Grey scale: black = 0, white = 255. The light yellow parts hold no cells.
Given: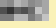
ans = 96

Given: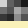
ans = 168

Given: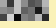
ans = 194

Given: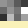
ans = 117

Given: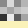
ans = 193

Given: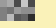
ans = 155
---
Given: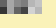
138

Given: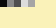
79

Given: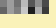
113

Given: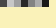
159

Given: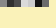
76

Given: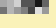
209

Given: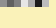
128

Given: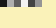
95

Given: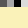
2
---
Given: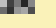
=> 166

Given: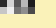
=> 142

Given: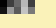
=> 195

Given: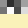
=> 74

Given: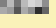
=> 45

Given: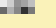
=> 50

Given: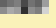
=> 126

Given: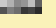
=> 67

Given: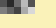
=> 170
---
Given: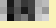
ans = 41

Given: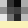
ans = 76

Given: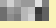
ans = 153

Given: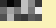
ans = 163

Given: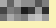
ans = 125

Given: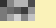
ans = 106
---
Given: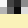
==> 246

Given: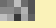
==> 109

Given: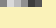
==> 132

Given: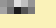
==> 149

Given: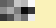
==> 96

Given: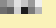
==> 139

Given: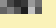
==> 141

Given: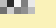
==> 189

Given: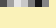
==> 78
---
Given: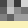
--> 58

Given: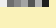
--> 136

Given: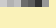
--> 192

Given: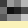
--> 125

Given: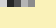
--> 82

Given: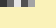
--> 230

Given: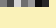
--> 213

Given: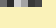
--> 208

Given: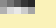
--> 84
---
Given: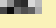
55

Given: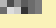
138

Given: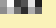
57

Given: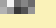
107

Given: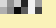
202

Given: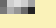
222

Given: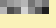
166
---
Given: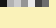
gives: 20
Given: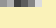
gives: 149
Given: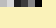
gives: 189
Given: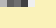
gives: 184
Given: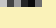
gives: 198
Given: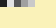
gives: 31
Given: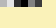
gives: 184
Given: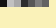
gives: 18
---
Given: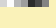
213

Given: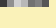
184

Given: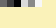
218

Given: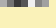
174

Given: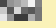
229

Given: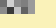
196

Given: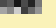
164

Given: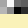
182
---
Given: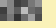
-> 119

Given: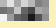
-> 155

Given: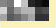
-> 90

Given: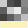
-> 94

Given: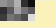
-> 116

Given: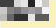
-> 103
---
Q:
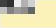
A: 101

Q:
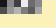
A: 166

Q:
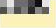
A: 95

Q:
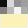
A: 174

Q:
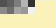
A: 241

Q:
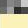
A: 70
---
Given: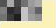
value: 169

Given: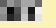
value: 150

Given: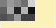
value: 153

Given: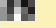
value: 49

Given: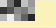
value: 113

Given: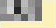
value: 198

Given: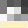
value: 85

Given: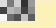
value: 123

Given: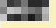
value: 58

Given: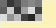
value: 54
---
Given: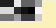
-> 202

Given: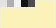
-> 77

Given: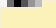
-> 190

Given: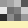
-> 153

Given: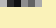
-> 171

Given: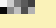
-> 178

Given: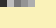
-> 174
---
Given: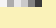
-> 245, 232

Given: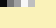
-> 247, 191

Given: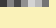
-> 211, 185

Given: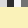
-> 246, 218

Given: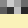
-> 204, 190

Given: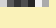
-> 241, 211
